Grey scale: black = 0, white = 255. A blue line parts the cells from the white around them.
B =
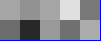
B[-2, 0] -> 165
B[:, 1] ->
[146, 40]
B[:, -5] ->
[165, 108]
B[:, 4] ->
[120, 172]

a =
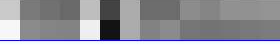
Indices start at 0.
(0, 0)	201
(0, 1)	122
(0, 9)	140
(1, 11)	117
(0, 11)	145
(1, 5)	19
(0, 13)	147
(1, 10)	115

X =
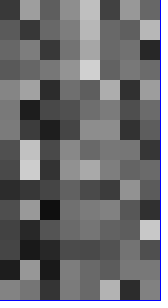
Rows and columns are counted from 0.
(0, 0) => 57
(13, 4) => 105
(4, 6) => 48
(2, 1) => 125
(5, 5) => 123
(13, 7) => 120
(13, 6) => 120
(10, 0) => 78
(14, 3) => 123
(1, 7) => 183
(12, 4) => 73
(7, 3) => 136
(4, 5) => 173
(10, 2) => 15
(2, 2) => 56
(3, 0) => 89
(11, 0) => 66
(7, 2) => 73
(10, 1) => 153
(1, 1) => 55
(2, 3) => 115
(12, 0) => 69
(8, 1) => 205
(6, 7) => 93
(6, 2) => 30
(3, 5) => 98
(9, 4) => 74
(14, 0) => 131
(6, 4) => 141
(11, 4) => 117
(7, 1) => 193
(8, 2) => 51
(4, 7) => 157
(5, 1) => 29
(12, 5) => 82
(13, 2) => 25
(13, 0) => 29

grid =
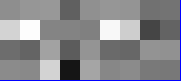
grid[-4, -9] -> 142
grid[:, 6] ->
[148, 206, 103, 139]
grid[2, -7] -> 162
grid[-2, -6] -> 92
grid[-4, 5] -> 150
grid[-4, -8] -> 150
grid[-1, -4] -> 135
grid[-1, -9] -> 139
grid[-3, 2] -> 132
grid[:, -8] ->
[150, 253, 100, 137]
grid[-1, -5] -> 165
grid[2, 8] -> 145

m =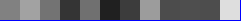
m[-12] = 129
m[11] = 222
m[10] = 77
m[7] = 156

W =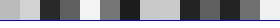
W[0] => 187
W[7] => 200
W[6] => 28
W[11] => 34
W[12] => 111

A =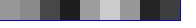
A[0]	151
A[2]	70
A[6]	152

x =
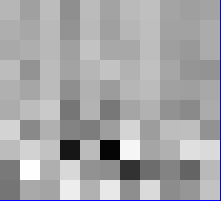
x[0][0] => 182
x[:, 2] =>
[188, 185, 184, 187, 187, 201, 176, 194, 175, 164]
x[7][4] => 187
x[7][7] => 165
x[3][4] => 182
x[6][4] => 125
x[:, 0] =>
[182, 174, 169, 188, 176, 172, 211, 188, 121, 117]
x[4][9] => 159
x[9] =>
[117, 169, 164, 237, 177, 232, 142, 218, 140, 150, 194]
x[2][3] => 160
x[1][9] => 162
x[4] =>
[176, 166, 187, 143, 177, 156, 182, 187, 161, 159, 168]
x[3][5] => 194
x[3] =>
[188, 147, 187, 163, 182, 194, 178, 192, 166, 149, 147]
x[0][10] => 163
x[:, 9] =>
[159, 162, 153, 149, 159, 138, 190, 223, 100, 150]
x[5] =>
[172, 188, 201, 118, 179, 120, 165, 177, 146, 138, 171]
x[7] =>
[188, 210, 194, 22, 187, 5, 246, 165, 176, 223, 218]
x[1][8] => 162
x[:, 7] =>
[191, 190, 189, 192, 187, 177, 157, 165, 109, 218]
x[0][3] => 143
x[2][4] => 194

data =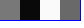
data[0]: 120
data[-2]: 250

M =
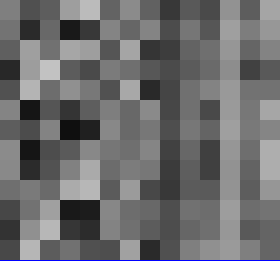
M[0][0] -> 127
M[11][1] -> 144
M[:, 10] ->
[74, 86, 111, 106, 131, 73, 100, 64, 64, 90, 109, 111, 144]
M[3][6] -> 111
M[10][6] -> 109
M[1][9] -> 118
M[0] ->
[127, 80, 93, 158, 187, 99, 139, 97, 56, 89, 74, 146, 93, 165]
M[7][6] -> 111
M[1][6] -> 102
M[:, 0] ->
[127, 115, 95, 40, 81, 132, 93, 139, 137, 111, 71, 51, 72]
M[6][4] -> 32
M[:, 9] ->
[89, 118, 99, 91, 112, 112, 119, 103, 94, 91, 113, 102, 127]
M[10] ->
[71, 114, 160, 25, 28, 135, 109, 104, 78, 113, 109, 157, 109, 115]
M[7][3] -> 90
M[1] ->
[115, 42, 104, 25, 56, 132, 102, 132, 76, 118, 86, 159, 125, 151]
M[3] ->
[40, 157, 194, 92, 74, 123, 111, 87, 75, 91, 106, 141, 65, 89]
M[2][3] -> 166
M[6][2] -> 131
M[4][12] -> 114
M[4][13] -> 114
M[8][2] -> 82
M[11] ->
[51, 144, 183, 54, 44, 131, 112, 92, 77, 102, 111, 151, 89, 100]
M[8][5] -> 108
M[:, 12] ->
[93, 125, 101, 65, 114, 119, 121, 110, 99, 93, 109, 89, 127]
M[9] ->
[111, 122, 106, 171, 183, 91, 155, 72, 56, 91, 90, 147, 93, 150]
